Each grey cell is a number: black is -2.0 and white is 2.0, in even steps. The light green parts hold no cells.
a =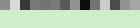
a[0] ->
0.2
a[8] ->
-1.8
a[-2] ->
0.3
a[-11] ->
-0.1

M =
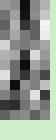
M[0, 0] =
0.4
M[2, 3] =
-0.5
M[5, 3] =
1.4
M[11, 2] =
0.2
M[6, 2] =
-1.8
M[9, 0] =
0.0
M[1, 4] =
1.1
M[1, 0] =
-0.2
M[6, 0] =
0.6
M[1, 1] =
0.5
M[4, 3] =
0.2
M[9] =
[0.0, -0.7, 0.0, 1.5, -1.1]
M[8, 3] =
0.0
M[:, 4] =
[0.8, 1.1, 1.8, 1.7, 0.6, 0.4, 0.1, -0.9, 1.0, -1.1, -0.2, 0.1]
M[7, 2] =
-1.2
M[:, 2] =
[-1.8, -1.7, -1.2, -0.1, -0.1, -1.2, -1.8, -1.2, 0.3, 0.0, -0.2, 0.2]
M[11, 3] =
-0.5

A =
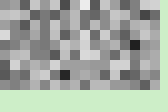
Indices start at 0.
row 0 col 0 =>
0.3
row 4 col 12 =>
-0.2
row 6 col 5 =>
1.3
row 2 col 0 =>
0.5
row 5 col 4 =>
0.0
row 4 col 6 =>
1.1
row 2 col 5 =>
1.1
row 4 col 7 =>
0.8
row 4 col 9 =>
0.2
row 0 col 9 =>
-0.6
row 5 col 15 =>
0.7
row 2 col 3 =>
0.8
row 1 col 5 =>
-0.5
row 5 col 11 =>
-0.3
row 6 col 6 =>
0.5
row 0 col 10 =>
1.1
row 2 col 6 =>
0.2
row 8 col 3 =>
0.8
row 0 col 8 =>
1.7
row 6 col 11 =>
1.3
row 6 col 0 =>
-0.5
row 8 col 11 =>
0.4
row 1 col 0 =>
1.0
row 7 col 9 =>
0.5
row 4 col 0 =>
-0.2
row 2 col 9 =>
0.9
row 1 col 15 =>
-0.3
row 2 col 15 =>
0.4
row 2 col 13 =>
0.8
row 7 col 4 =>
1.2
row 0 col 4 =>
0.4
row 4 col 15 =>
0.5

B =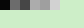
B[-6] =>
-1.9
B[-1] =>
1.3
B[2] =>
-0.9

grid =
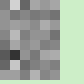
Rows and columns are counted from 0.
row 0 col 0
0.0
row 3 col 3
0.3
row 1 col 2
0.1
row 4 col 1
0.6
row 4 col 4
0.0
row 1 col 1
-0.1
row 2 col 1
0.5
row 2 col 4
0.7
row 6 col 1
1.1
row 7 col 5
0.3
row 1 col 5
-0.2
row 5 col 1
-1.2
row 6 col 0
-0.4
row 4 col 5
0.1
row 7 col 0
0.5
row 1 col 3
-0.1
